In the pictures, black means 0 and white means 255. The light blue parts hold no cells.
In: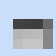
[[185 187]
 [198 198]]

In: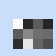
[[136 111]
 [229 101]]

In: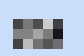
[[131 165]
 [188 113]]

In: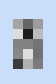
[[ 30 188]
 [130 117]]

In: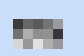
[[175 143]
 [152 225]]

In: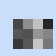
[[ 81 148]
 [ 88 198]]

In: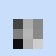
[[182 137]
 [174 206]]

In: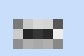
[[ 37  54]
 [175 169]]
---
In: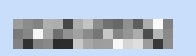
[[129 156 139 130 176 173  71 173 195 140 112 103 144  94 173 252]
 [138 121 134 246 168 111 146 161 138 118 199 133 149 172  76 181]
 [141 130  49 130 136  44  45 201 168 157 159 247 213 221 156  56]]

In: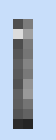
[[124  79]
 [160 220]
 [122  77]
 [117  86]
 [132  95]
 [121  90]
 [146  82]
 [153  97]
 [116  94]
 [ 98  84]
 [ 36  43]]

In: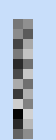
[[144 119]
 [ 90 139]
 [167  68]
 [196 121]
 [112  42]
 [199  74]
 [111 170]
 [176  57]
 [128 205]
 [209   4]
 [183  41]
 [140  99]]

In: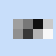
[[201 159 120  16]
 [248 144  55 180]]

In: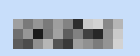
[[181 159 122 150 122 158 131  46 202 211 136]
 [202 111 151  27 118 162  94 129  65  39 145]
 [210  92  76 145 182  83  57 159 145 124 148]]

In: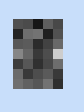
[[ 72  80  75  22  95]
 [ 81  35 110 115  31]
 [104  87  91  43  66]
 [205 134 101  57  77]
 [109  60  87  48  72]
 [ 57 107  57  77  90]
 [ 46 111  97  86 114]]

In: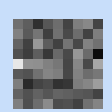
[[ 68 112  94  48  87 109  67 126 136]
 [126 129  90 117  63 112  73 109  66]
 [113  99  65 152  93  65 116  72 130]
 [ 12  80  61  94  55 105  73 151 107]
 [167 231 145 143 129 119  70 135  73]
 [119  89  82 113 133 126  71 130 109]
 [157 126  42  68  76  49  54 125 134]
 [ 67  98  81  98  86 100  96  89  85]
 [132 127  79 109 139  76  80  65 113]]
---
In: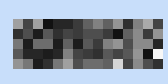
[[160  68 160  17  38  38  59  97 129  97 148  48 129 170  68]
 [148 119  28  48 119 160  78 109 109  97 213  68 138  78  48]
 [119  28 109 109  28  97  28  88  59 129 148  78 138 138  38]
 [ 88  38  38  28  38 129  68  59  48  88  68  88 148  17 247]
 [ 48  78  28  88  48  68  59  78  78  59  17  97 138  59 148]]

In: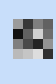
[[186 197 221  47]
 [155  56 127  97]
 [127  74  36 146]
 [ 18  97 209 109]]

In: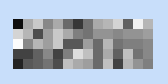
[[252 136 182 158 201  88  88 158 106 182 115 127 127 136]
 [212 182  77 158 201 170 127 115 147 147 136 147 147 158]
 [ 66  66  97 136  66 127 221 192 106 170  97 192 115 136]
 [ 35  88  97 115  77 192 170 158 106 192  66 182 147 127]
 [ 14 170 201 136 170 106  55 115 170 182 212  97 241 182]]

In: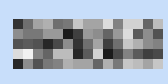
[[220 241 130 101 188 188  39  91 210  27  73 130  91  63  73]
 [141 120 120 153 153  27  63 153 141 101 153 220  91 141  82]
 [ 82  91  82  39  73 141  51 111 164  63 111 198 176 141 130]
 [ 51 111 164 176 111 120 198 164 164 220 130 210 210 101 188]
 [ 39 141  82 120 130 176 164 164 101 176 120 198 188 164 198]]

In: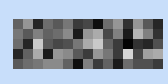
[[119  89 128  98 109 138  26 150 171  71 128  26 180 128  50]
 [109  38 201  89  71  80 119 171 201  98  59   3  50  38  80]
 [ 98 150  38 109  89 119  59  71  14 109 150  50 150  89  38]
 [ 89 109 119 138 138  98  14 128  59  98  26 109  80  80  59]
 [ 38  98 171  26 150 138  89  59 150 119  59 213  71 161 171]]

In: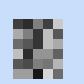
[[191  44 148 148  97]
 [170 127  53 191  87]
 [158 158  23 214 107]
 [107  87  53 191 170]
 [ 87  75 127 117 181]
 [ 64  44 127  64 202]]
